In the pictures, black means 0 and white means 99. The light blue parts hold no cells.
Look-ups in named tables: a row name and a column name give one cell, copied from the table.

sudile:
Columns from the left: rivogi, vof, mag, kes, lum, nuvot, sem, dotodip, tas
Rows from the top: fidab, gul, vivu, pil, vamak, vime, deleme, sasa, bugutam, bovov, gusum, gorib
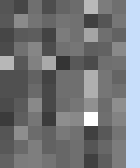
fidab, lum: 39
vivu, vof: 35
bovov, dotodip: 34
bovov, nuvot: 44
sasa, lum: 42
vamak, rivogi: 71
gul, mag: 45
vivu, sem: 64
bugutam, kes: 23
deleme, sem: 68
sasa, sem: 56
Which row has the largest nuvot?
bugutam

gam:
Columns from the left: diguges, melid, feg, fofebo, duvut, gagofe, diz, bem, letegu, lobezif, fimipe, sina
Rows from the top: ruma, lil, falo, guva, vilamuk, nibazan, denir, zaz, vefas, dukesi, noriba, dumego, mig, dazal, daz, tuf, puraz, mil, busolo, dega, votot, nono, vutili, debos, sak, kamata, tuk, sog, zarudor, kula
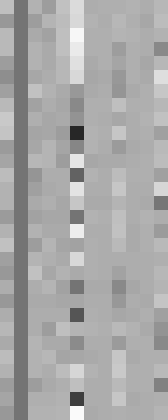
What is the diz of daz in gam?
66
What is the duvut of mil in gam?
64
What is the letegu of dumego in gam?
66
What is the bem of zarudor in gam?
67
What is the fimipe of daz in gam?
66
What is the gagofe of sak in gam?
54
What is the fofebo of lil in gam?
70
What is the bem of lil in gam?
67
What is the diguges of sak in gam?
66
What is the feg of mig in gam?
58
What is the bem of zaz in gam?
68
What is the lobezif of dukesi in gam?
67

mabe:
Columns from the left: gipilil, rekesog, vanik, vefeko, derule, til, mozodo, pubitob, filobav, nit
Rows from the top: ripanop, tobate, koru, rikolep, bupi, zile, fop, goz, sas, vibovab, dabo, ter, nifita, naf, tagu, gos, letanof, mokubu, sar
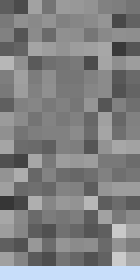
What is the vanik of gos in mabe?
41
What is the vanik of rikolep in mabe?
64
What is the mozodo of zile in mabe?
50
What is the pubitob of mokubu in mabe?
41
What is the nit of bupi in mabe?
61
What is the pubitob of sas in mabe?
62
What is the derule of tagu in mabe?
59
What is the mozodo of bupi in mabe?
29
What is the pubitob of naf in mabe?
58
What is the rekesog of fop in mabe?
61

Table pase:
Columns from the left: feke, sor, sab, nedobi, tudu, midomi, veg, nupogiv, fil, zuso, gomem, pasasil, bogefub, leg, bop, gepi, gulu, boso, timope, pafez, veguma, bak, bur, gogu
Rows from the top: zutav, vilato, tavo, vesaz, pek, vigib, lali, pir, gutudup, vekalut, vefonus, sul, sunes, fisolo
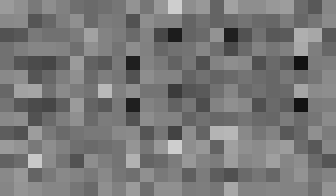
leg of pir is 46
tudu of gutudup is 49
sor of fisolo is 58
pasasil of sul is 41
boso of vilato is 45
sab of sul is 78
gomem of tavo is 51
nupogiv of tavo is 51
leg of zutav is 55

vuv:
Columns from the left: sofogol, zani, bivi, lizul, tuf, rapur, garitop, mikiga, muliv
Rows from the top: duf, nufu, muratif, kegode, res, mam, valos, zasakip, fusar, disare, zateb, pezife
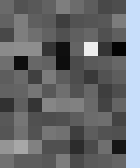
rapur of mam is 30
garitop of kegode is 92
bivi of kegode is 55
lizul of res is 38
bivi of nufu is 37
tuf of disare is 44
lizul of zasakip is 52
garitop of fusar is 42
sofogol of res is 43
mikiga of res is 36
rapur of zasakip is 50
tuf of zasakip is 49
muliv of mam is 36
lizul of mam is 48
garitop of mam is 22
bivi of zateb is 50
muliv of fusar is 26

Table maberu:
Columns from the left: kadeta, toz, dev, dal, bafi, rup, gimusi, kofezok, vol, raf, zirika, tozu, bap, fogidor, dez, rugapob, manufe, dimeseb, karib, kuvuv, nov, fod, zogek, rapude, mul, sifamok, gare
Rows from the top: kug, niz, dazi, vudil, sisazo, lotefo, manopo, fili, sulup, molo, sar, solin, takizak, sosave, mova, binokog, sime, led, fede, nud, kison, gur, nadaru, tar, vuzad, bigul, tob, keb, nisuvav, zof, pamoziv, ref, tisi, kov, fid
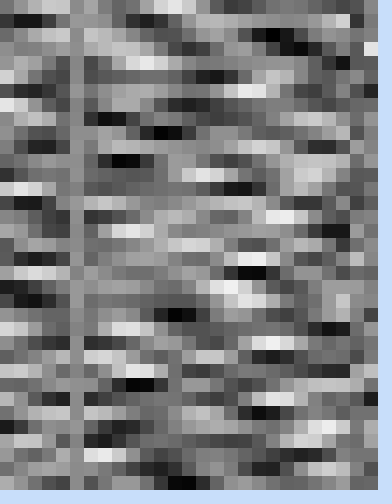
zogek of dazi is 48
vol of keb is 17
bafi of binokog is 20
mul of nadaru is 69
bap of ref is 41
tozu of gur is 35
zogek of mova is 21
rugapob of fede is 54
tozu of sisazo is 81
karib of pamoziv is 47
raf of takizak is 33
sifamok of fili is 40
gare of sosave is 46
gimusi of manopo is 45
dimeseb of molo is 47
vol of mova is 70
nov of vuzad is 84

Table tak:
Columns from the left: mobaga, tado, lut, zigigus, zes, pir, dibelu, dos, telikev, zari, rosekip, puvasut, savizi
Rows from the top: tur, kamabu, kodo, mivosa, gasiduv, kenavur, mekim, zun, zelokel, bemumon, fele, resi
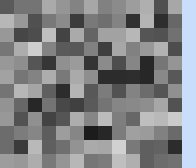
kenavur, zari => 18
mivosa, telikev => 65
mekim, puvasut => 33
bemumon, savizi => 41
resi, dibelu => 46
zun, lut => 15
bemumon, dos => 15
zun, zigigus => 45
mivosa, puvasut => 69
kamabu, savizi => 40
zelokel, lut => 56
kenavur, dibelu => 55
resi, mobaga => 61
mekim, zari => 51
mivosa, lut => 80
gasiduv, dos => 54
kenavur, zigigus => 67

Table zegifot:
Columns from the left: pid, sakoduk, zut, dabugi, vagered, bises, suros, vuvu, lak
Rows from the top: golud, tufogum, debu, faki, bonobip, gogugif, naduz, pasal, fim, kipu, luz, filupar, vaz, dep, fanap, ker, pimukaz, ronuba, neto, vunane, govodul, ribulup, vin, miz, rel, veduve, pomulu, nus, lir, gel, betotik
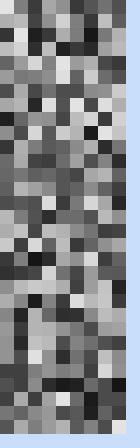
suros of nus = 41
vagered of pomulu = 48
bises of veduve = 44
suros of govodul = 61
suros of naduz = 54
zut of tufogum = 26
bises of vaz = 27
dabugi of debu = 22
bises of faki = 22
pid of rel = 57
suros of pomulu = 25
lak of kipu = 76

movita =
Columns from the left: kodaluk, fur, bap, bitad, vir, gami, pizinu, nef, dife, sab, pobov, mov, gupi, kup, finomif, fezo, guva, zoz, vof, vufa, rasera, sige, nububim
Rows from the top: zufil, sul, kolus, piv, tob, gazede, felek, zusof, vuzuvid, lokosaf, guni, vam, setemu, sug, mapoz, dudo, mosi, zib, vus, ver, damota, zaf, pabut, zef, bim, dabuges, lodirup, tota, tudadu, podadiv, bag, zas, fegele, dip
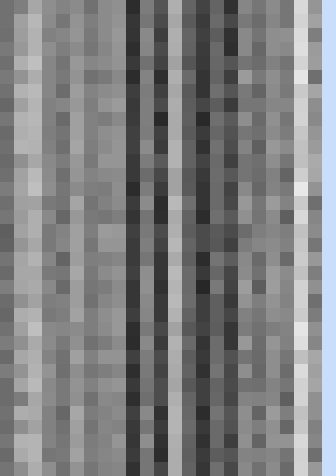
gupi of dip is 67
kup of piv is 38
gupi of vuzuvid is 66
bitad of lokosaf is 49
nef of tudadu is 53
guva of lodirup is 28
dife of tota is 58
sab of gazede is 17
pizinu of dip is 46

